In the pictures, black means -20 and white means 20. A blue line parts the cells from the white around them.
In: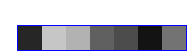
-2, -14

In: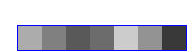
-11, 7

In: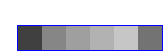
-2, -10

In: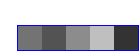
-12, -2

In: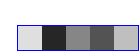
10, 15

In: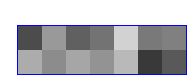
0, 7

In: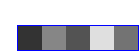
-2, -12

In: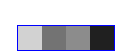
-15, 13
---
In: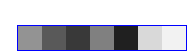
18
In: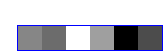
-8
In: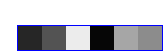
2
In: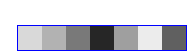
-5
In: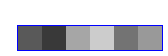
4
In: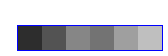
10
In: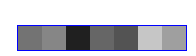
5
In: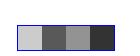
-12
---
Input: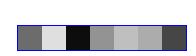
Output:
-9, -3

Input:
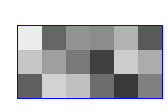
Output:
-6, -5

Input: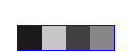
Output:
1, -16

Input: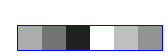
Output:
3, 7

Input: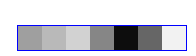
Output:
18, 5

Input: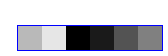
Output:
0, 9

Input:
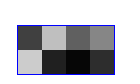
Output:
1, 12

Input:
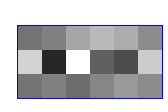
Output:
2, -2

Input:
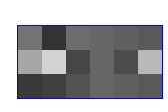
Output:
-6, -11

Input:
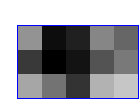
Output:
-4, 6
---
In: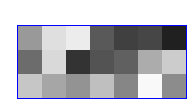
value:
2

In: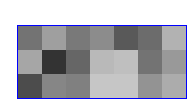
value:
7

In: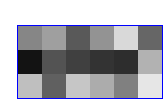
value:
16

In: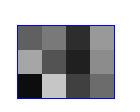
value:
-3

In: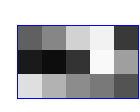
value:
-7

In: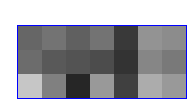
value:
4

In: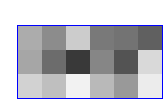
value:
17

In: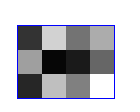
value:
20

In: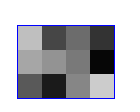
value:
12

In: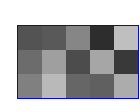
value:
7
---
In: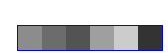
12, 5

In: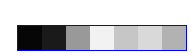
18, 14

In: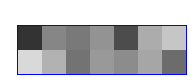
14, 11

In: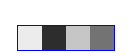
17, 11

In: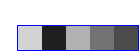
13, 8

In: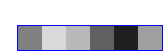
14, 9

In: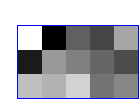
20, 13

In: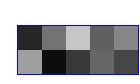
11, 5
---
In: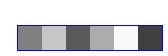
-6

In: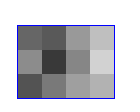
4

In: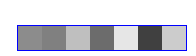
10

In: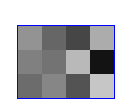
-9

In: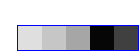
6

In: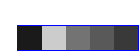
-2
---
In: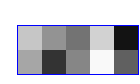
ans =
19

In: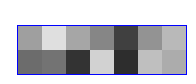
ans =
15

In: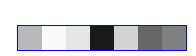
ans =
19

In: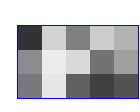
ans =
17

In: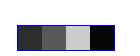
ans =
12

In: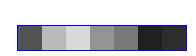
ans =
14
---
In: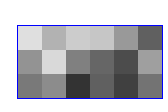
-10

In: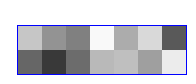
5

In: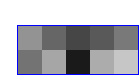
7

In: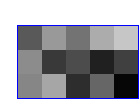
-4

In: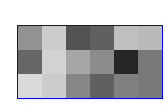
0

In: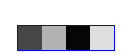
-19

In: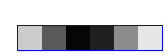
2

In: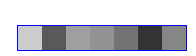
-12
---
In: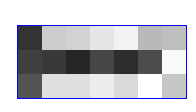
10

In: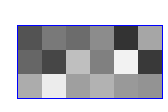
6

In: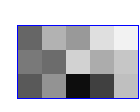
18

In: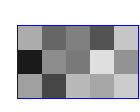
11

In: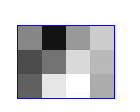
12

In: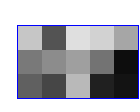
6

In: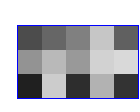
-5

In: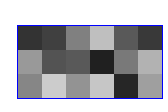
-11

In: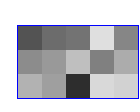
1
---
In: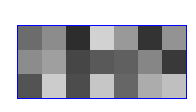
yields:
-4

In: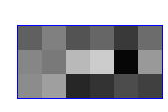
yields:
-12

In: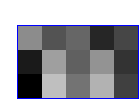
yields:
-2

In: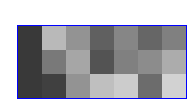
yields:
12

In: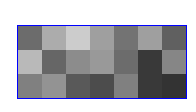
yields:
0

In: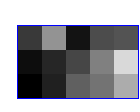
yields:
-5
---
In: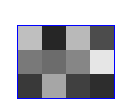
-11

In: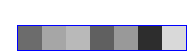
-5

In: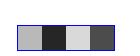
9

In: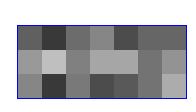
-8

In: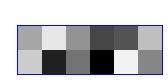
-2

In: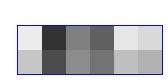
2
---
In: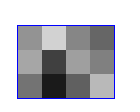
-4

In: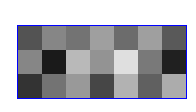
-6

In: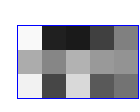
0

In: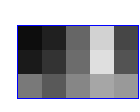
-9

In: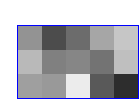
11

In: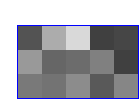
-9
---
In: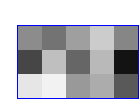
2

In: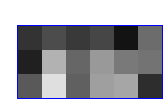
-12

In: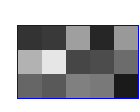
-12

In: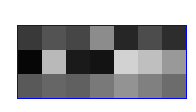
-11

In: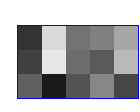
-12

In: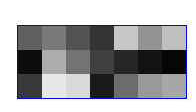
-5

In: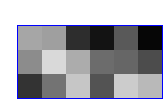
6

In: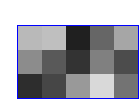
9

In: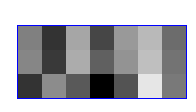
0
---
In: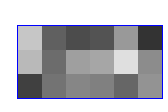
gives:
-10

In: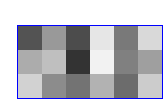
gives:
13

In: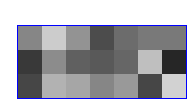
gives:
-9

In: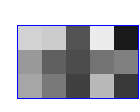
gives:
6

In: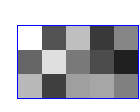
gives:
9

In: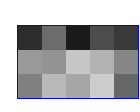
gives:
0

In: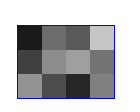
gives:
3

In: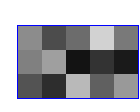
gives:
-7

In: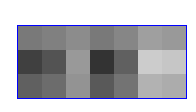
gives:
-5

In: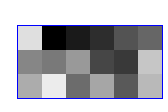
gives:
7
